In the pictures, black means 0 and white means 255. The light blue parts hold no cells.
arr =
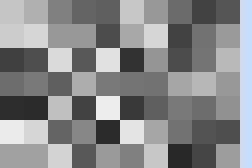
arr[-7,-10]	197
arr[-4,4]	122
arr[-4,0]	108
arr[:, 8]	[67, 113, 117, 184, 108, 83, 69]
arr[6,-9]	161
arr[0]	[197, 174, 129, 101, 93, 199, 152, 107, 67, 86]
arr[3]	[108, 120, 97, 172, 122, 115, 113, 166, 184, 152]
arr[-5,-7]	87
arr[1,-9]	214
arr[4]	[45, 43, 191, 67, 236, 57, 95, 119, 108, 144]
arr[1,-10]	204
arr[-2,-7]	135
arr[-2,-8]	100
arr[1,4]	76
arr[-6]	[204, 214, 151, 152, 76, 168, 213, 67, 113, 154]
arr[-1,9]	156
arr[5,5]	227
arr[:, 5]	[199, 168, 50, 115, 57, 227, 129]

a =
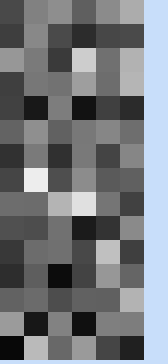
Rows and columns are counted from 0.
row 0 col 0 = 73
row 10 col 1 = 108
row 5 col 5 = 110
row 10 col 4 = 192
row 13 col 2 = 130
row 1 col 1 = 136
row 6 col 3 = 121
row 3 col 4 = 109
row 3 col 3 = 158
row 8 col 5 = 65
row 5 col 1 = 143
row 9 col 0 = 80
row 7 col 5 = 96
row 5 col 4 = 134
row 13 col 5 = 125
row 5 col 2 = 97
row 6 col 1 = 122
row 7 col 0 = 69
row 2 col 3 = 205
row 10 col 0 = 56
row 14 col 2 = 104
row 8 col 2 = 180
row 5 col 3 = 120
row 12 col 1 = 107
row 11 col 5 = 101
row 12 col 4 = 96

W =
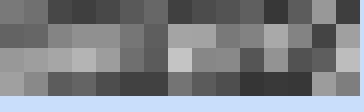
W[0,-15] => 121
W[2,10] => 85
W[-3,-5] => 130
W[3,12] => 55
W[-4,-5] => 95
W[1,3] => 144
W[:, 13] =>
[152, 68, 94, 156]
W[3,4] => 77
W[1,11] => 169
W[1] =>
[99, 102, 132, 144, 144, 118, 94, 164, 163, 121, 130, 169, 131, 68, 160]
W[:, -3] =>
[92, 131, 82, 55]
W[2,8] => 135
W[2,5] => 111
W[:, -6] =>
[83, 121, 137, 78]
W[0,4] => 72
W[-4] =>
[121, 112, 71, 63, 72, 89, 103, 64, 76, 83, 95, 55, 92, 152, 62]
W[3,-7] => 91

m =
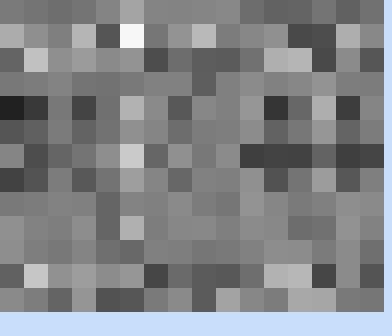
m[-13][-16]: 122
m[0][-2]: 97
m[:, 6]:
[132, 118, 77, 129, 138, 133, 102, 133, 128, 125, 128, 70, 122]
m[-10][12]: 135
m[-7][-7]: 139
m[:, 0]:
[122, 172, 100, 120, 33, 85, 133, 66, 121, 144, 142, 97, 138]
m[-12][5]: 247
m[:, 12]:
[100, 73, 181, 135, 103, 119, 66, 116, 122, 109, 140, 183, 168]
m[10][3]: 132
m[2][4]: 138
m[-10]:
[120, 124, 131, 116, 114, 121, 129, 129, 94, 128, 139, 129, 135, 147, 125, 124]
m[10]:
[142, 126, 120, 132, 111, 104, 128, 126, 118, 121, 129, 141, 140, 123, 139, 111]
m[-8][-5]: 98
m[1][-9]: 147
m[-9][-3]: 174
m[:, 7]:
[131, 147, 109, 129, 88, 109, 144, 103, 138, 135, 126, 106, 138]
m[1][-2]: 174
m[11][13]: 70
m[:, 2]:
[110, 127, 143, 131, 120, 123, 101, 124, 130, 126, 120, 145, 100]
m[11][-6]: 110
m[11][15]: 84
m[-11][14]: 139
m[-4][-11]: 176
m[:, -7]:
[136, 124, 91, 128, 128, 126, 139, 127, 118, 127, 121, 88, 163]
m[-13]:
[122, 116, 110, 116, 132, 164, 132, 131, 133, 136, 109, 98, 100, 116, 97, 113]
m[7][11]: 82

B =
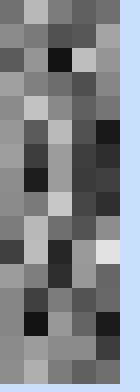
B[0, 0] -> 113
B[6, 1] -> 61
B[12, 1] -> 64
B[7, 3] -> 59
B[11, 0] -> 156
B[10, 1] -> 188
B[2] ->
[90, 148, 19, 190, 148]
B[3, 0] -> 160
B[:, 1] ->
[184, 122, 148, 128, 193, 90, 61, 28, 122, 184, 188, 126, 64, 18, 156, 175]
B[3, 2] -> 110
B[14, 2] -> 138
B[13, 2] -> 152
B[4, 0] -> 138
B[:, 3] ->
[96, 86, 190, 79, 97, 82, 62, 59, 69, 83, 155, 152, 83, 100, 138, 96]
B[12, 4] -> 104
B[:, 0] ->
[113, 138, 90, 160, 138, 151, 158, 141, 140, 125, 65, 156, 134, 132, 138, 142]
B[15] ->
[142, 175, 124, 96, 112]
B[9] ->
[125, 184, 112, 83, 142]
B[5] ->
[151, 90, 187, 82, 24]

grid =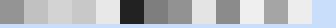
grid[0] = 148
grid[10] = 239
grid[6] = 126
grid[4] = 232

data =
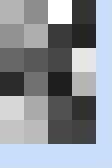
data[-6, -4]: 180
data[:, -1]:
[51, 36, 230, 181, 48, 66]
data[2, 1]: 88
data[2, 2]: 71
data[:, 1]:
[141, 174, 88, 113, 170, 187]

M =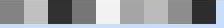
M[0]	131
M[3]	118

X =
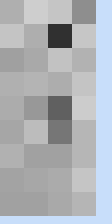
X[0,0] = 175
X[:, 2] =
[197, 48, 194, 173, 96, 118, 161, 171, 169]
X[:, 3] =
[142, 198, 178, 196, 204, 182, 182, 197, 181]
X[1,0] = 196
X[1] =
[196, 174, 48, 198]
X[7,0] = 163
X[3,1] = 180
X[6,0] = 177

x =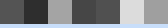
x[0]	84
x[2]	164
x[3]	70

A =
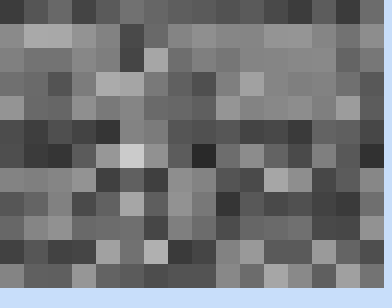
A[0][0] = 60
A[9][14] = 71
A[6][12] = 74
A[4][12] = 141
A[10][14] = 100
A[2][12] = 136
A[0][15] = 108
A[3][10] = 161
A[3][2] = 83
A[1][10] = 133
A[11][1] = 96
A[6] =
[78, 59, 53, 91, 151, 203, 145, 92, 41, 109, 140, 99, 74, 127, 88, 49]
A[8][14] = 58
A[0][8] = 90
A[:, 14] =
[59, 114, 100, 112, 156, 95, 88, 91, 58, 71, 100, 160]
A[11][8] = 83
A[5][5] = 131
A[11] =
[132, 96, 95, 150, 99, 91, 77, 83, 83, 136, 108, 166, 137, 95, 160, 115]
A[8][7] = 146
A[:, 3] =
[68, 147, 135, 124, 143, 67, 91, 147, 74, 105, 69, 150]
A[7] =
[131, 127, 133, 147, 64, 96, 63, 142, 131, 84, 74, 166, 142, 71, 91, 135]
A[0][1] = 85
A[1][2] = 168
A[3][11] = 133
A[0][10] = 90
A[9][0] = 103
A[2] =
[128, 115, 115, 135, 126, 69, 166, 110, 127, 118, 132, 133, 136, 137, 100, 119]
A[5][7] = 85
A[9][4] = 108
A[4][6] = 106
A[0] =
[60, 85, 104, 68, 90, 113, 102, 94, 90, 82, 90, 73, 60, 92, 59, 108]
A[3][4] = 171
